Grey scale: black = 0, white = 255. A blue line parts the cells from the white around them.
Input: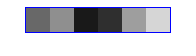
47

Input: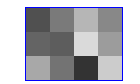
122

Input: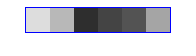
68

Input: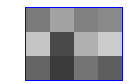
163

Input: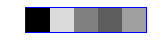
128

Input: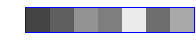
235

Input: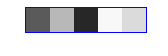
39
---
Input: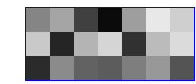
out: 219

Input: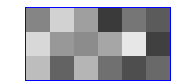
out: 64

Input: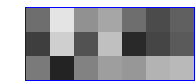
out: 90

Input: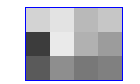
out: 156

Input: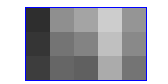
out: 137

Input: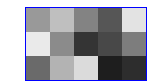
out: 125

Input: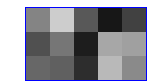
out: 160

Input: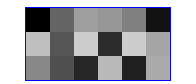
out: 165
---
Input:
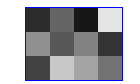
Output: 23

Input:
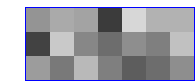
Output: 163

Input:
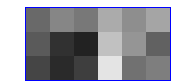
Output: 120

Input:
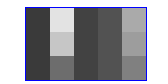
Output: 66

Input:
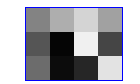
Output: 212

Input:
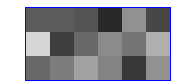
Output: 84

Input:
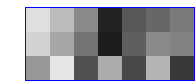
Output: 138

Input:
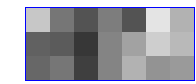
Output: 83

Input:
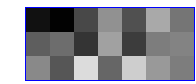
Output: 72
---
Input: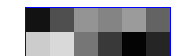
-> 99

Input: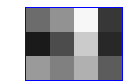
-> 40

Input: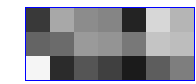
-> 189

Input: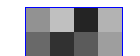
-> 179

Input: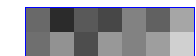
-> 166

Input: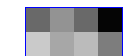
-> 5

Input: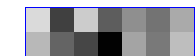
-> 170
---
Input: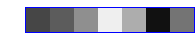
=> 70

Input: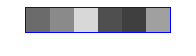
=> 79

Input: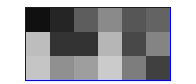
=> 37

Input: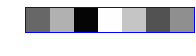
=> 82

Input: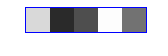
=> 78

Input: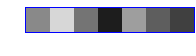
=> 64
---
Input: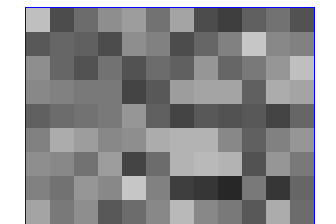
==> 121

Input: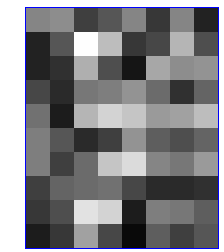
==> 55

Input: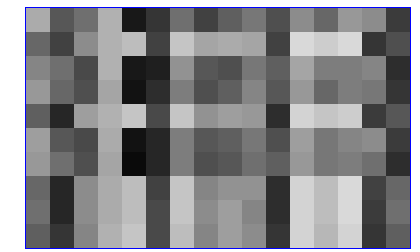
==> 53

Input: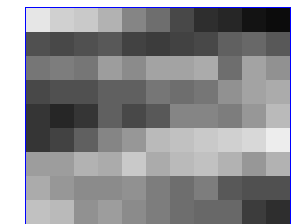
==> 186

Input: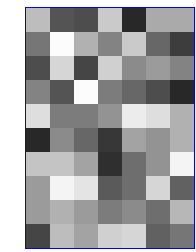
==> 189

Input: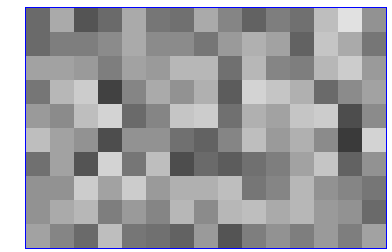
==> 133

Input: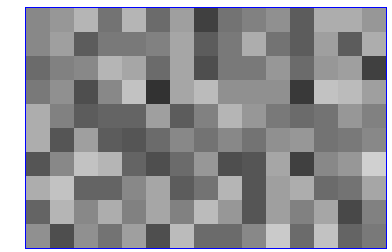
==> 78
